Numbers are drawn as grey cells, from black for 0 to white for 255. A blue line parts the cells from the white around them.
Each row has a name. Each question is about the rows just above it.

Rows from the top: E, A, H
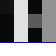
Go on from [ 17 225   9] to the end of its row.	[146]
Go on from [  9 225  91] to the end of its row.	[146]
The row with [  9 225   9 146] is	H

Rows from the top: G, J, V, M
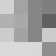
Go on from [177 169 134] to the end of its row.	[97]
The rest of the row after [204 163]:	[134 204]
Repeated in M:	[217]
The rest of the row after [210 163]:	[134 127]
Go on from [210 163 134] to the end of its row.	[127]
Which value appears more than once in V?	[204]

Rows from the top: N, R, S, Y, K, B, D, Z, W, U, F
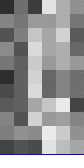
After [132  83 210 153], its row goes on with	[159 132]
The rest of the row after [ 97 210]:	[103 132 111]
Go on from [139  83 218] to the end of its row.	[166 174 103]
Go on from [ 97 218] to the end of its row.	[103 132 111]

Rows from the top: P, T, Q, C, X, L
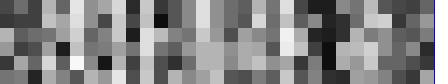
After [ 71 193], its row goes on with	[ 14  86 137 222 144 109  86 215 109 193  94 137  36  48 109 200 208  56
 101 152]
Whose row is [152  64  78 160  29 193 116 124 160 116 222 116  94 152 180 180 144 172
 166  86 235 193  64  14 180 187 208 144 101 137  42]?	C
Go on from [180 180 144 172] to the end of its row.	[166  86 235 193  64  14 180 187 208 144 101 137  42]
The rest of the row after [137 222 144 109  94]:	[180 116 222  71  29  29 137 116 187  86  71  64 101]

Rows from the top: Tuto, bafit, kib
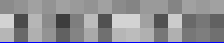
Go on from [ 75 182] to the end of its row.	[139  61 126 188  81 211 211 161  81 204 105 119  97]
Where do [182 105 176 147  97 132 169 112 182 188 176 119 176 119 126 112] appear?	kib

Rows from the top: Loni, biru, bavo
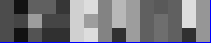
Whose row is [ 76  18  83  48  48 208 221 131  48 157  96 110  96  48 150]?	bavo
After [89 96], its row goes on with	[221 150]
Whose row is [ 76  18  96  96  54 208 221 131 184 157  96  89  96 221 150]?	Loni
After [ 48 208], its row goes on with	[221 131  48 157  96 110  96  48 150]

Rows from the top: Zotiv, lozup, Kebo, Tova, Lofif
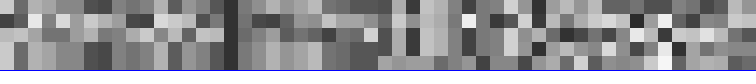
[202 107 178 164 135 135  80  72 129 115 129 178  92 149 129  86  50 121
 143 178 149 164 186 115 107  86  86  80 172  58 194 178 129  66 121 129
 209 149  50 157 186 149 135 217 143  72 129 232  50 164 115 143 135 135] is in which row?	Tova
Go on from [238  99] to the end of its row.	[ 66 135 129 202 194]

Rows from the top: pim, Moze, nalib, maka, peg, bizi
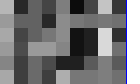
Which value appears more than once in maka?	[154]
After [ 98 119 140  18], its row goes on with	[ 32 217  48]
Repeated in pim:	[69]
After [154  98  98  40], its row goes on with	[140 119 112 119 112]
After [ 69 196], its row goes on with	[55]
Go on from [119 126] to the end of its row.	[112]
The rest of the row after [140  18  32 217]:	[48]

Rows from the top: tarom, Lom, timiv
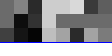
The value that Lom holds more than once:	[107]
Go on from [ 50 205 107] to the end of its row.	[107 107 107]
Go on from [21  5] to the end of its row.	[190 163  42 163 123]
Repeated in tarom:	[205]
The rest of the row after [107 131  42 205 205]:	[217  58  94]
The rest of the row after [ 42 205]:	[205 217  58  94]
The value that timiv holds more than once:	[163]

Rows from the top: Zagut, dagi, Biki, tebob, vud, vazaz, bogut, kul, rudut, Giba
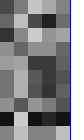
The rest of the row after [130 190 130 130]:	[190]
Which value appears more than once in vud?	[58]
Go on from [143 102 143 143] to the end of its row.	[102]
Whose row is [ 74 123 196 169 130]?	Zagut
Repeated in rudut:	[19]

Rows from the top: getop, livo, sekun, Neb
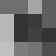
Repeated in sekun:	[51]
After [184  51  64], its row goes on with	[51]
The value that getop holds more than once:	[110]

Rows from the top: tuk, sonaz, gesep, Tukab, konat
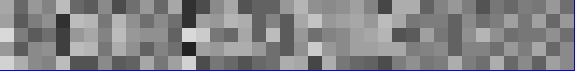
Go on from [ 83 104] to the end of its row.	[111 173 167  70 173 119 104  98  76 125 144 119 125 173 125 111 173 104
 138  98 160 138]
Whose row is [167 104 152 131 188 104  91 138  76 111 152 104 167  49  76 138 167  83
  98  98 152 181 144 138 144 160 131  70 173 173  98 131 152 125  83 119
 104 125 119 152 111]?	tuk
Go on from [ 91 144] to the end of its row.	[203 152 138 160 160 167 167 125 131 138  98 131 131 111 152 125 167 104
 138]
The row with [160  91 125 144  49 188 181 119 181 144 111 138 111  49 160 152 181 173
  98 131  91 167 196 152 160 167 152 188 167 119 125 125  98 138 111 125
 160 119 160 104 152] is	sonaz
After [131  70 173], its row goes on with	[173  98 131 152 125  83 119 104 125 119 152 111]
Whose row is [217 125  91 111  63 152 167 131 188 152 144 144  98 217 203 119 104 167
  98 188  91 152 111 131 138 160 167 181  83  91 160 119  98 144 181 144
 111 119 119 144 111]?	gesep

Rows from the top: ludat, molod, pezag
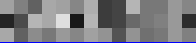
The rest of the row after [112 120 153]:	[128]
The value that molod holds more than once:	[181]
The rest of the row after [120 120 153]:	[134]
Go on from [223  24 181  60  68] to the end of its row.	[105 120 128 153  44]
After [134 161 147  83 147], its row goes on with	[112 120 153 128]
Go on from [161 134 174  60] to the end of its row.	[ 68 181 120 120 153 134]
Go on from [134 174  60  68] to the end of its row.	[181 120 120 153 134]

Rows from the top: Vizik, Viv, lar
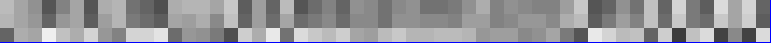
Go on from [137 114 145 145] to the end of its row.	[137 137 130 158 158 130 137 151 151 137 173 187  93 122 158 130 193 108
 200 122 108 200 165 206  93]
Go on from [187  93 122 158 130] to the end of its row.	[193 108 200 122 108 200 165 206  93]
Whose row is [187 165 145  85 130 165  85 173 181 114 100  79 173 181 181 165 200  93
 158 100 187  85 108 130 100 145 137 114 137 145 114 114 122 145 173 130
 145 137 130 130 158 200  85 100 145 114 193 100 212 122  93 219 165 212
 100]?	Vizik

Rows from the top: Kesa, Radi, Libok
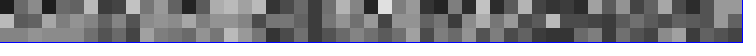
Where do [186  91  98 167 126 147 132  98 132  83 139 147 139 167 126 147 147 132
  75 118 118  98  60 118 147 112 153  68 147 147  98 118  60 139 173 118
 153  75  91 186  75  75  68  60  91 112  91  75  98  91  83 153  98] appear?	Radi
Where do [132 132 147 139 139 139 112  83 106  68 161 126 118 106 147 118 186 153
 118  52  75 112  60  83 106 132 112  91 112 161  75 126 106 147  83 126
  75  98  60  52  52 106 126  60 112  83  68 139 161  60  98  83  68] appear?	Libok
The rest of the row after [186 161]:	[186  52  75 106  60 112 180 132  36 224 126 153  52  36 126  44 194  44
  91 180  68  52  60  44 161  91 147  68  98 167  75  44  83 153 153]
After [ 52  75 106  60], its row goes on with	[112 180 132  36 224 126 153  52  36 126  44 194  44  91 180  68  52  60
  44 161  91 147  68  98 167  75  44  83 153 153]
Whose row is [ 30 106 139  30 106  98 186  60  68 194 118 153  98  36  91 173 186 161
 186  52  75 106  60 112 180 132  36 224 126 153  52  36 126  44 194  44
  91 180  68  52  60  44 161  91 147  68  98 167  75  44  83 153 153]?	Kesa
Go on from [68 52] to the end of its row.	[ 60  44 161  91 147  68  98 167  75  44  83 153 153]

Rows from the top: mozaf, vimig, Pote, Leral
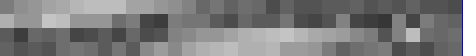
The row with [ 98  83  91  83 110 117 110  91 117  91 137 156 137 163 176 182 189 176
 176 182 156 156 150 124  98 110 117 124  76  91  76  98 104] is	Leral
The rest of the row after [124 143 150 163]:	[169 182 189 189 189 163 163 150 143 130 104 117  98 110 104  76  98  83
  83  91  91  98  83  91  83  98  83  83  76]
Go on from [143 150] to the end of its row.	[163 169 182 189 189 189 163 163 150 143 130 104 117  98 110 104  76  98
  83  83  91  91  98  83  91  83  98  83  83  76]

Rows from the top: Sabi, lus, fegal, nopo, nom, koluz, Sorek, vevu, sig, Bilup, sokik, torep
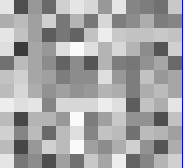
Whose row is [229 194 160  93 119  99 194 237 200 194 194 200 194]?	fegal
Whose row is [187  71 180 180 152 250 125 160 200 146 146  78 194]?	sig

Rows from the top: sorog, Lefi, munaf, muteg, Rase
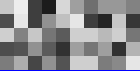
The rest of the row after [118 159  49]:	[179]
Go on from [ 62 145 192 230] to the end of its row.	[ 62  36 199  55]
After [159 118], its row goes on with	[159  49 179]
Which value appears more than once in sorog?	[152]
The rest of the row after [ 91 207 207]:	[185 207 118]
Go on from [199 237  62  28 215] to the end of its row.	[159 111 152 152 130]
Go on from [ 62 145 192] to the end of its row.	[230  62  36 199  55]

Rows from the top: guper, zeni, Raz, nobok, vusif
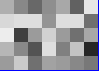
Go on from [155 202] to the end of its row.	[112 162 155 136 120]
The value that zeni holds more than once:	[222]
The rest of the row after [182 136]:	[ 83 222 128 195  38]
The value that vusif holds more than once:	[155]

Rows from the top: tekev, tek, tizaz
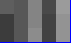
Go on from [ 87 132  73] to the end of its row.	[155]
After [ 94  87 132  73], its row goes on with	[155]

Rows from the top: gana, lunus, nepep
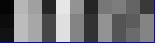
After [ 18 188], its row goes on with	[167  70 223 132  50 147  84 107 132]
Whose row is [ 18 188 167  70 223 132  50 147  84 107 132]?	nepep
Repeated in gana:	[37]

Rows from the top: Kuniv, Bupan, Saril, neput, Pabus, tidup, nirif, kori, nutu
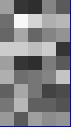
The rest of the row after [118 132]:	[196]
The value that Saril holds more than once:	[102]
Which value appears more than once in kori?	[96]
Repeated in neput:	[204]
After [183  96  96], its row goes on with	[83]

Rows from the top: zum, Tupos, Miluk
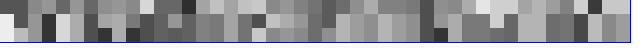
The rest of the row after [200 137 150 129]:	[115  91 109 143 172 129 129 121  79 143 137 172 229 207 207 164 180 157
 129 207  58 200 200]
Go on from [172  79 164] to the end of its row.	[172 121  79  97 150  97 129 121 164 115  79 193 172 150 109  91 180 157
 143 180 157 143  79 150 172 121 121 207 103 180 180 109 115  72 187 137
 157]
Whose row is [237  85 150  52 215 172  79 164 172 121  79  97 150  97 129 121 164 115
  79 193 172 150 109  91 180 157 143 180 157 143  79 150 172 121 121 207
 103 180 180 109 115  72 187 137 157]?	Tupos
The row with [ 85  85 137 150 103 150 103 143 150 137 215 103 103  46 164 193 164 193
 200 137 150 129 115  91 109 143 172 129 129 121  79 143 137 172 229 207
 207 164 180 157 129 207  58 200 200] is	zum
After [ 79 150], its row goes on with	[172 121 121 207 103 180 180 109 115  72 187 137 157]

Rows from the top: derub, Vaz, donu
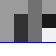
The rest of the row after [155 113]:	[155]
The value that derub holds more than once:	[155]
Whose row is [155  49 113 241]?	donu
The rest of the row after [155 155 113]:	[155]
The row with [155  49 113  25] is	Vaz
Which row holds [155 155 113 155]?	derub

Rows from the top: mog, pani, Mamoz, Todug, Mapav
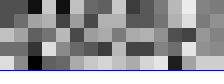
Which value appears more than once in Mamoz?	[170]
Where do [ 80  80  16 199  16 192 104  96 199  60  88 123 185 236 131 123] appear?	mog
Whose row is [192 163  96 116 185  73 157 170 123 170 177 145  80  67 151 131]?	Mamoz
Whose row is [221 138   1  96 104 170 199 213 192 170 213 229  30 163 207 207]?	Mapav
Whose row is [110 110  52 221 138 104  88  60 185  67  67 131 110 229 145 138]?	Todug

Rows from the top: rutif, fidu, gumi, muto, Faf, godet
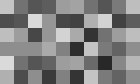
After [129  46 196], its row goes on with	[122  99 142]
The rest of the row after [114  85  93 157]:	[163 114  85 122 190]
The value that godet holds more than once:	[142]
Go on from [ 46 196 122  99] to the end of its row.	[142]
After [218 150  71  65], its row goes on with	[176 211  65  93]
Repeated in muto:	[142]

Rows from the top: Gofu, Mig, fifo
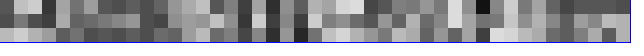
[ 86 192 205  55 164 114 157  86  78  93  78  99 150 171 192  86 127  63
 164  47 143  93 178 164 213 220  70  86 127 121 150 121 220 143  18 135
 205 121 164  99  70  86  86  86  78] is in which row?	Gofu
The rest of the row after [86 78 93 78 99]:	[150 171 192  86 127  63 164  47 143  93 178 164 213 220  70  86 127 121
 150 121 220 143  18 135 205 121 164  99  70  86  86  86  78]

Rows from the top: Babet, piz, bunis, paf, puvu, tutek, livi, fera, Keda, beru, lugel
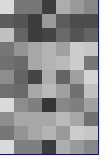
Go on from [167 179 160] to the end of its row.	[204 198]
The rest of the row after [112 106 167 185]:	[160 112 192]
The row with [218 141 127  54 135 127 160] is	fera
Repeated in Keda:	[167]

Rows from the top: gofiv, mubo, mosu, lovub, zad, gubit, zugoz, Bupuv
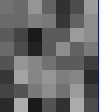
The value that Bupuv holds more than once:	[171]
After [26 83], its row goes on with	[ 49 171  76]

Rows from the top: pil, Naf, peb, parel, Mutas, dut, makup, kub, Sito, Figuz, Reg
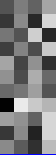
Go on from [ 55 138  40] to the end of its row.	[214]
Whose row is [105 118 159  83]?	makup
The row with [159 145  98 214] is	Sito
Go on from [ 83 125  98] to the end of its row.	[165]

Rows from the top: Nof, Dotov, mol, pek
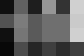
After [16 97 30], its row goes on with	[150  51 208]
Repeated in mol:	[111]
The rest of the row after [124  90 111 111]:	[202]
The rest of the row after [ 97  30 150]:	[ 51 208]
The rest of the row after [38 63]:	[44 63]
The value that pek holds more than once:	[63]

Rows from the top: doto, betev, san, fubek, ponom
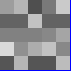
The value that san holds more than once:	[129]
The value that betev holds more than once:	[99]
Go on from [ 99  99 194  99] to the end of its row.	[99]
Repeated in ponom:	[85]

